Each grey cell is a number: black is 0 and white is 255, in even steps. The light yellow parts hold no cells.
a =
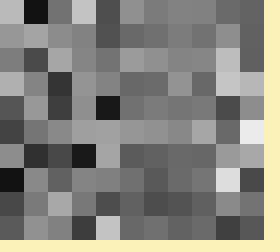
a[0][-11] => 186
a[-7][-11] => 176
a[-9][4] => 81
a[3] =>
[176, 132, 52, 148, 131, 104, 107, 147, 104, 197, 183]
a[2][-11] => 125
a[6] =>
[141, 48, 72, 25, 165, 91, 97, 105, 103, 154, 168]
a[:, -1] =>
[99, 97, 96, 183, 141, 235, 168, 73, 115, 87]
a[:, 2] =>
[114, 140, 166, 52, 62, 137, 72, 97, 168, 129]
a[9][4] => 195
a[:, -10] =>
[18, 164, 74, 132, 152, 117, 48, 137, 122, 145]
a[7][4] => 128
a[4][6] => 123
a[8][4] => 77
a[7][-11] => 18
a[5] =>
[67, 117, 137, 159, 161, 150, 145, 136, 166, 105, 235]
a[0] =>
[186, 18, 114, 195, 78, 144, 123, 130, 129, 106, 99]
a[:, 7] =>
[130, 124, 132, 147, 117, 136, 105, 106, 83, 98]
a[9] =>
[90, 145, 129, 61, 195, 104, 112, 98, 106, 64, 87]
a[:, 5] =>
[144, 105, 155, 104, 113, 150, 91, 112, 97, 104]
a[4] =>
[85, 152, 62, 143, 24, 113, 123, 117, 121, 75, 141]
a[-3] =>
[18, 137, 97, 132, 128, 112, 89, 106, 117, 221, 73]
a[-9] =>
[151, 164, 140, 130, 81, 105, 112, 124, 114, 142, 97]
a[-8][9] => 189

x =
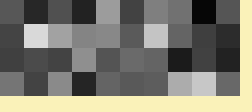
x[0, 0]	87
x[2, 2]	67
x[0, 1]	39
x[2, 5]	106
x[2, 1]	75
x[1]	[68, 217, 162, 132, 136, 90, 196, 100, 63, 44]
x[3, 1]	67
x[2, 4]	84
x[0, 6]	127
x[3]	[117, 67, 138, 37, 100, 89, 93, 172, 199, 104]
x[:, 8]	[6, 63, 65, 199]

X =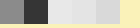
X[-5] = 139
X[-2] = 228

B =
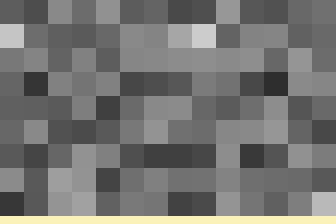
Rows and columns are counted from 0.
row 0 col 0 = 93
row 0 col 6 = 100
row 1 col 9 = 99
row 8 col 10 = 117
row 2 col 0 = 120
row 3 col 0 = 101
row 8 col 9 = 148
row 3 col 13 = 134
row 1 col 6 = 132
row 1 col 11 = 133
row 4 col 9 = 91
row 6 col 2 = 102
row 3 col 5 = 71
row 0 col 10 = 87
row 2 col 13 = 108
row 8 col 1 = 88
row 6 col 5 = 79
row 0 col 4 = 145
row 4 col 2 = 90
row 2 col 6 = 136
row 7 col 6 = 128
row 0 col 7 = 73
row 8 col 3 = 161
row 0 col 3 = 108
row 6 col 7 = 64
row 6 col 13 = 124
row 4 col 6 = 137
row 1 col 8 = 204
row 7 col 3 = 147
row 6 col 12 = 145
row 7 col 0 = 139
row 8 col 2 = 148
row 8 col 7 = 66

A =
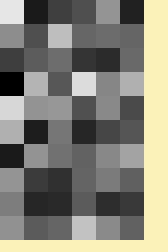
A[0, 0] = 230
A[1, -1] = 101
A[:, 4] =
[148, 108, 43, 134, 137, 70, 136, 123, 45, 138]
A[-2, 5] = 57
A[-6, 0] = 215
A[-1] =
[145, 91, 101, 194, 138, 97]
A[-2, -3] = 91
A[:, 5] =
[33, 101, 105, 176, 74, 85, 163, 96, 57, 97]
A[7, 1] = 59
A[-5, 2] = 118
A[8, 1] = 38
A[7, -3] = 100
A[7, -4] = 48

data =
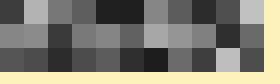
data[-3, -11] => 60
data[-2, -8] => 120
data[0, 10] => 192
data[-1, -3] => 62
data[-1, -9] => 44
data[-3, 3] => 94
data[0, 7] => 93
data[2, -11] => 85
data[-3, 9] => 79
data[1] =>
[134, 139, 57, 120, 131, 96, 168, 149, 128, 48, 105]
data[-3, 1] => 179

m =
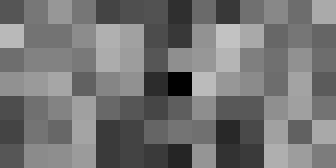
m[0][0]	84
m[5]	[68, 116, 103, 164, 57, 67, 101, 116, 111, 40, 73, 161, 97, 168]
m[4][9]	87
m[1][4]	176
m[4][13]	114
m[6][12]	157
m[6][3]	155
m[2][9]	181
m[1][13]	101
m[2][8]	150
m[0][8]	106
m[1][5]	161
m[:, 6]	[82, 75, 86, 44, 70, 101, 57]
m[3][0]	145
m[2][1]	129
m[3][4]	132
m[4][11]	143
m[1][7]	56
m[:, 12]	[108, 118, 144, 162, 159, 97, 157]
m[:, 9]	[56, 194, 181, 151, 87, 40, 50]
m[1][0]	185
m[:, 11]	[136, 102, 112, 109, 143, 161, 174]
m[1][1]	115
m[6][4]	57

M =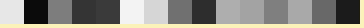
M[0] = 231
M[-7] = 45
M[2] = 125
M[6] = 214

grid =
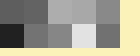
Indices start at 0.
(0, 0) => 94
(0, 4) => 137
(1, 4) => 113

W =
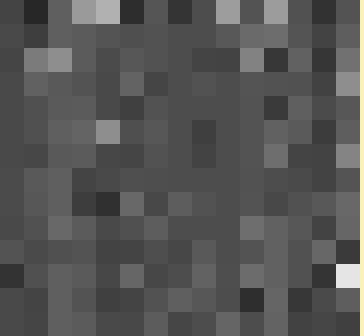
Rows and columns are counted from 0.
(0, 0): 68
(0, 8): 77
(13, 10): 77
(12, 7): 95
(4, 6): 82
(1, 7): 77
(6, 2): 89
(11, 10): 108
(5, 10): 83
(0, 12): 81
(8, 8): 82
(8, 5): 104
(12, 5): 68
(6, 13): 67
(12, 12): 55
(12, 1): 68
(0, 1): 39
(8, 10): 83
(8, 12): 81
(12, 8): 87
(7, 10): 82
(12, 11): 101
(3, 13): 66
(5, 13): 60
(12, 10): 46
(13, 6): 92
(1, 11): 109
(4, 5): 64
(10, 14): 58
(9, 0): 73
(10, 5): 68
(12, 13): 74
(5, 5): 79
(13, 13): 70
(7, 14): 84
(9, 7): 77
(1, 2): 95

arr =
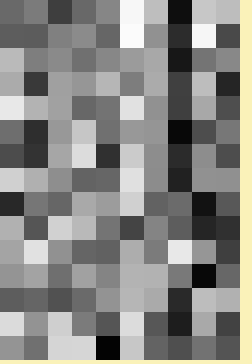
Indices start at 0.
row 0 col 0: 105
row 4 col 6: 145
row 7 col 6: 140
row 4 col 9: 78
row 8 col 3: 169
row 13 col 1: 147
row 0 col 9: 189
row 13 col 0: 219
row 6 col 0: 76
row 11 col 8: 8
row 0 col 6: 190
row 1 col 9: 73
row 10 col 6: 123
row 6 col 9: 77
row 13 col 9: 66
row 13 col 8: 169
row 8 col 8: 18
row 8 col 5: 208
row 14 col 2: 213
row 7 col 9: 144
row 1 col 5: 251
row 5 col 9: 119
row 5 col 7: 8
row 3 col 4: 182
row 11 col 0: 148
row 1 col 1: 92
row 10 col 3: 101
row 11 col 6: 178
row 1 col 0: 93
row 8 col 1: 118
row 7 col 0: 208
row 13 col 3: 123
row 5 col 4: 112
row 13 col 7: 29
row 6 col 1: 51
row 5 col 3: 198
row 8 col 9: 88
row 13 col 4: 85
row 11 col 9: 103
